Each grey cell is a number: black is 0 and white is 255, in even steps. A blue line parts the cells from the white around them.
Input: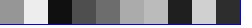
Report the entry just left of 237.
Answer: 150
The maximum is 237
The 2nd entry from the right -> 208

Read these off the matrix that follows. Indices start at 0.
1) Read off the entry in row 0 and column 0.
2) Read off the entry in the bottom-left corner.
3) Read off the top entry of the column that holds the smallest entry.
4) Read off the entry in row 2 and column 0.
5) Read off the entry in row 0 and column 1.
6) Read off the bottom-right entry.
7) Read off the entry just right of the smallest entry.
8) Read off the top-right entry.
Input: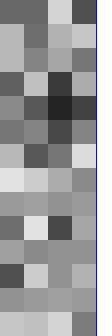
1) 104
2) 198
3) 212
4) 184
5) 104
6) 124
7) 66
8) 81

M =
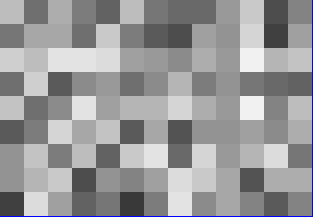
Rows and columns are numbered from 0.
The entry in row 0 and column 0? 189
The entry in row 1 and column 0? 118
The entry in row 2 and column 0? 207
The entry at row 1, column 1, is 167
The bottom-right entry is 131
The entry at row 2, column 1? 189
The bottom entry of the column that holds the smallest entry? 57
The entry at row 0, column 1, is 111
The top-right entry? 131
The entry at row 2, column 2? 227
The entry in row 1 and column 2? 167
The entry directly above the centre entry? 139
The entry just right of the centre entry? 213
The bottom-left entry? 64
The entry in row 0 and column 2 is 173
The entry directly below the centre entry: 167
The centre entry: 181
